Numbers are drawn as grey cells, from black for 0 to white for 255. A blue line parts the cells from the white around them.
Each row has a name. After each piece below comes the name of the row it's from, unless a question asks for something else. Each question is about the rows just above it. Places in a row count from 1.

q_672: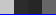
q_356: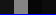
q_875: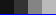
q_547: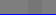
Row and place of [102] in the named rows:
q_672, 4
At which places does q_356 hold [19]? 1
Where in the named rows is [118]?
q_547, 3
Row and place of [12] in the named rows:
q_356, 4
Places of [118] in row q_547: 3
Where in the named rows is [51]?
q_875, 2

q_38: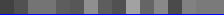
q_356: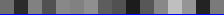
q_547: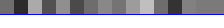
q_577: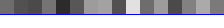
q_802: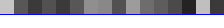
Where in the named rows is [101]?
q_38, 11
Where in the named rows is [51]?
q_547, 13

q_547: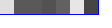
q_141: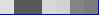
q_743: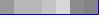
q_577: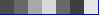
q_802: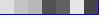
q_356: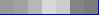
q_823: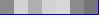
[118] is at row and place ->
q_823, 7
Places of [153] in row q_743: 1
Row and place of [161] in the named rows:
q_356, 2
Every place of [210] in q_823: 2 4
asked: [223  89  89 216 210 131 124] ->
q_141
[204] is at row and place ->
q_356, 5

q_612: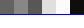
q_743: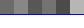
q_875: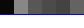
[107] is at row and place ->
q_743, 1
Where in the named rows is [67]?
q_875, 5
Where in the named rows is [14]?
q_612, 6

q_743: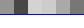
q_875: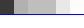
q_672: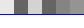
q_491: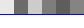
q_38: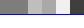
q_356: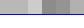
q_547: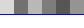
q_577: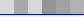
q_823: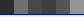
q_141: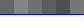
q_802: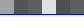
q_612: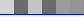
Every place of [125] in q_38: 1 2
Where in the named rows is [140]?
q_356, 4
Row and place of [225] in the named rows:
q_802, 4
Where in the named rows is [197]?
q_612, 3
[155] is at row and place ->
q_612, 5

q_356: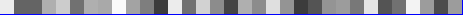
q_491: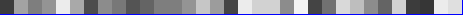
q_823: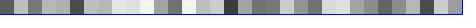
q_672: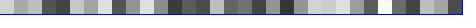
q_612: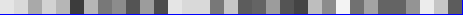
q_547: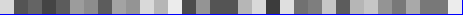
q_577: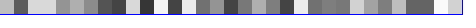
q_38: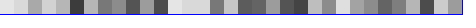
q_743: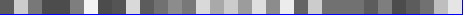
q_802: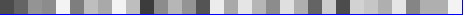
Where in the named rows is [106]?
q_672, 29
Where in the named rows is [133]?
q_802, 30

